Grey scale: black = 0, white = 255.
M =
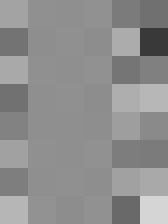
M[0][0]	163
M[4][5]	138
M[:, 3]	[145, 141, 145, 141, 142, 145, 142, 145]
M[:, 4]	[123, 172, 117, 174, 158, 125, 161, 105]
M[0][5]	112
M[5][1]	144
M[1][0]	115
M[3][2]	144
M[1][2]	144
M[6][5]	169
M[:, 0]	[163, 115, 169, 113, 130, 161, 126, 182]
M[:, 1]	[144, 142, 144, 143, 143, 144, 143, 146]

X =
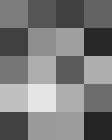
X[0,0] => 124
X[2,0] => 118
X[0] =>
[124, 86, 65, 99]
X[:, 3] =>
[99, 40, 174, 108, 37]
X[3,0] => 192
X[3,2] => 173

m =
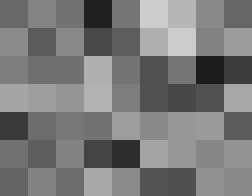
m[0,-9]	104
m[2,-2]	28
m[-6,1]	91
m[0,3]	33
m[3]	[165, 157, 150, 179, 125, 81, 71, 81, 168]
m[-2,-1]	148
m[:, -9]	[104, 139, 126, 165, 58, 113, 100]
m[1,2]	136
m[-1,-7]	108
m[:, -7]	[114, 136, 112, 150, 119, 131, 108]
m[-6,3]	72
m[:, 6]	[182, 204, 117, 71, 151, 151, 80]
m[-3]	[58, 108, 119, 114, 157, 137, 151, 154, 91]
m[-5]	[126, 111, 112, 175, 116, 81, 117, 28, 61]
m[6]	[100, 131, 108, 169, 138, 83, 80, 145, 136]

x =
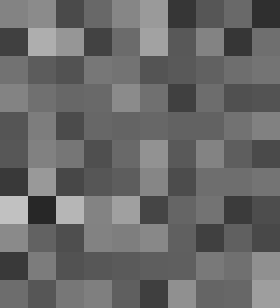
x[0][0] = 131
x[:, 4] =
[134, 107, 115, 139, 100, 105, 93, 160, 126, 90, 95]
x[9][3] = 87
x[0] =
[131, 139, 74, 104, 134, 154, 54, 86, 105, 47]
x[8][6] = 96
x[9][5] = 94
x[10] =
[109, 86, 119, 127, 95, 63, 144, 101, 103, 158]
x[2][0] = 114
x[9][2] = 82
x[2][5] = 84
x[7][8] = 59
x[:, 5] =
[154, 162, 84, 112, 103, 146, 134, 69, 136, 94, 63]
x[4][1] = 125
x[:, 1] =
[139, 174, 92, 112, 125, 129, 153, 39, 98, 124, 86]
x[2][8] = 110
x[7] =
[193, 39, 182, 131, 160, 69, 101, 115, 59, 77]
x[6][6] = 76
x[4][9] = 129
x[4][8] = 114
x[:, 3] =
[104, 66, 119, 105, 103, 79, 86, 131, 130, 87, 127]
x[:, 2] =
[74, 150, 82, 103, 75, 118, 71, 182, 78, 82, 119]
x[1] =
[64, 174, 150, 66, 107, 162, 88, 131, 54, 111]
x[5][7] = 131

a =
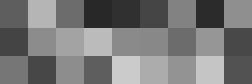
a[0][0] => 94
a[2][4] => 203
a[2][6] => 147
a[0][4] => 48
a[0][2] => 108
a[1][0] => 68
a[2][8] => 82
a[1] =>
[68, 140, 163, 187, 138, 136, 108, 150, 72]

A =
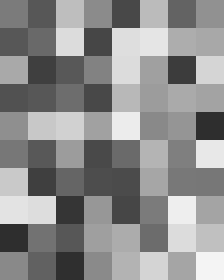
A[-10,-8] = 123
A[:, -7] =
[87, 105, 63, 87, 200, 88, 63, 221, 114, 97]
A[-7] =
[81, 87, 109, 72, 184, 156, 170, 163]
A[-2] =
[46, 114, 87, 159, 172, 108, 220, 192]
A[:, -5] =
[139, 70, 130, 72, 161, 73, 77, 151, 159, 138]
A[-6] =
[143, 200, 209, 161, 236, 137, 149, 46]
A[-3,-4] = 70
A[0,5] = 187
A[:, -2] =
[99, 173, 60, 170, 149, 127, 120, 238, 220, 165]
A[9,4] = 179
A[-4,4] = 75
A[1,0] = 87
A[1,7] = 168
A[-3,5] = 123
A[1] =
[87, 105, 220, 70, 222, 229, 173, 168]
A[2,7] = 213
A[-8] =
[169, 63, 88, 130, 220, 160, 60, 213]

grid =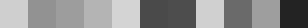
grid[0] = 207
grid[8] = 106
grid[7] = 208
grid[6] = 77

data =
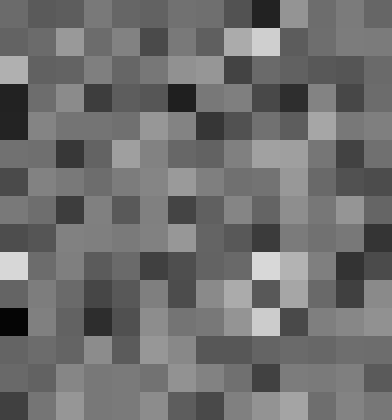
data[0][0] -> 107
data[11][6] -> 116
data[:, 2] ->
[93, 153, 99, 139, 116, 55, 121, 61, 129, 127, 106, 98, 100, 134, 150]
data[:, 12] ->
[123, 124, 85, 71, 120, 66, 81, 149, 120, 51, 64, 135, 110, 127, 131]
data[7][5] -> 128
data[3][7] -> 120
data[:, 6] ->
[113, 121, 145, 31, 131, 103, 154, 68, 151, 78, 76, 116, 136, 146, 93]
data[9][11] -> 127
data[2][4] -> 102
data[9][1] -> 108
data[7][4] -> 89
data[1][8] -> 171
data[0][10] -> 148
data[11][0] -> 5
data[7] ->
[121, 110, 61, 128, 89, 128, 68, 96, 133, 100, 142, 119, 149, 101]
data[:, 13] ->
[102, 123, 106, 108, 127, 112, 76, 101, 52, 75, 138, 145, 109, 90, 119]
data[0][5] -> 98
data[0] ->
[107, 90, 93, 121, 102, 98, 113, 111, 82, 34, 148, 109, 123, 102]
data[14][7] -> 73
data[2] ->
[176, 97, 99, 127, 102, 119, 145, 150, 67, 106, 97, 88, 85, 106]
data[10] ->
[100, 125, 106, 70, 88, 127, 76, 138, 171, 88, 166, 105, 64, 138]
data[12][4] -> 91
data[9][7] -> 99
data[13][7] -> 130
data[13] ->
[105, 98, 134, 120, 122, 114, 146, 130, 112, 65, 124, 122, 127, 90]
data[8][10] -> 123
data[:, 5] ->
[98, 74, 119, 86, 151, 130, 133, 128, 129, 64, 127, 141, 151, 114, 140]
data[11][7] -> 120
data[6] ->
[74, 130, 121, 109, 124, 133, 154, 127, 112, 115, 152, 105, 81, 76]
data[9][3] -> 91
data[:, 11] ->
[109, 110, 88, 131, 166, 118, 105, 119, 113, 127, 105, 127, 103, 122, 110]

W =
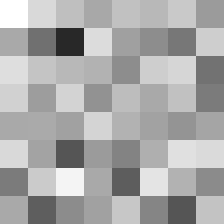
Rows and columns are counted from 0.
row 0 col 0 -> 255
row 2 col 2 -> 184
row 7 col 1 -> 94
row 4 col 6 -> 148
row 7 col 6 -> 85
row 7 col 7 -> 195
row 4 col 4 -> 178
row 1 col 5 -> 141
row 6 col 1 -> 203
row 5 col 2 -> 85
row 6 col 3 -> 169
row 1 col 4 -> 160
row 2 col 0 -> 222
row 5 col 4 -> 131
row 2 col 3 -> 178
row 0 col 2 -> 191
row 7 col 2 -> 140
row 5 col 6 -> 224
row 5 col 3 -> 155
